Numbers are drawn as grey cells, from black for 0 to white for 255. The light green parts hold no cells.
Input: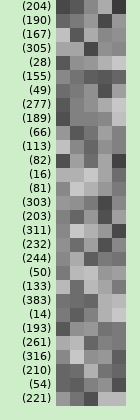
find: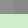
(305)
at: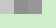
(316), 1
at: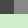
(303), 3

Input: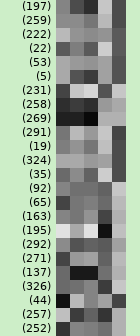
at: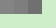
(252), 1
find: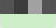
(5)
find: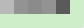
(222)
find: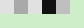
(195)
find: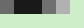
(137)
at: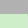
(269), 3
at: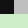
(195), 3

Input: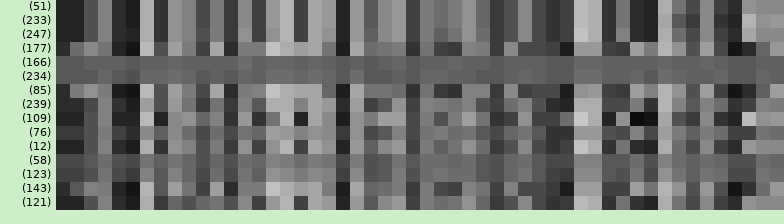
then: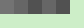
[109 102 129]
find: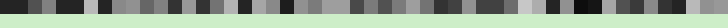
(109)
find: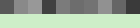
(121)
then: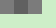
[109  65  65]
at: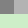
(85), 42
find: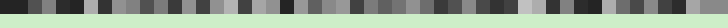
(247)

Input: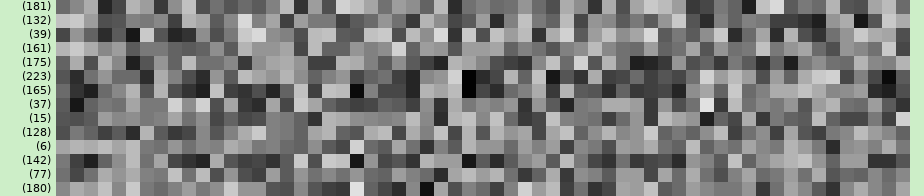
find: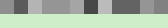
(161)
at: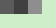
(37), 24

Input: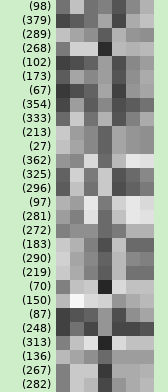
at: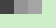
(67), 4
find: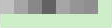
(27)
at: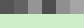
(87), 1
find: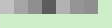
(289)

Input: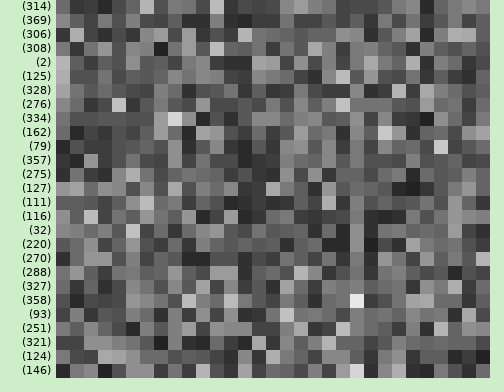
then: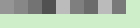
[ 88  68 121]
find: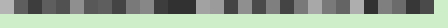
(2)
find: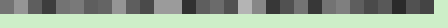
(288)
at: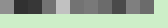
(93), 12
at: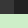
(334), 25
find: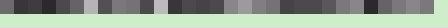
(314)
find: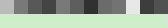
(358)

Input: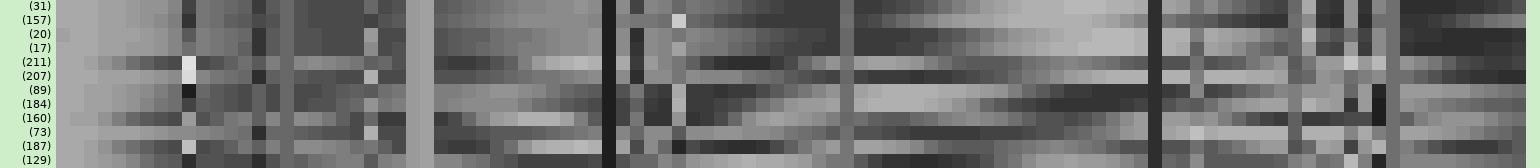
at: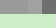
(184), 53
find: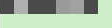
(73)

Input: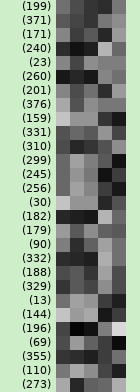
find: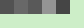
(331)
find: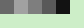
(299)
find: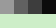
(69)
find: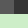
(188)
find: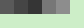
(371)
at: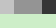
(159), 0
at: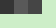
(329), 0

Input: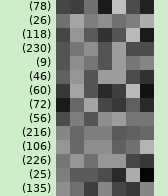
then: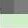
[126  90  96]
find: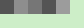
(9)
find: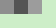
(230)

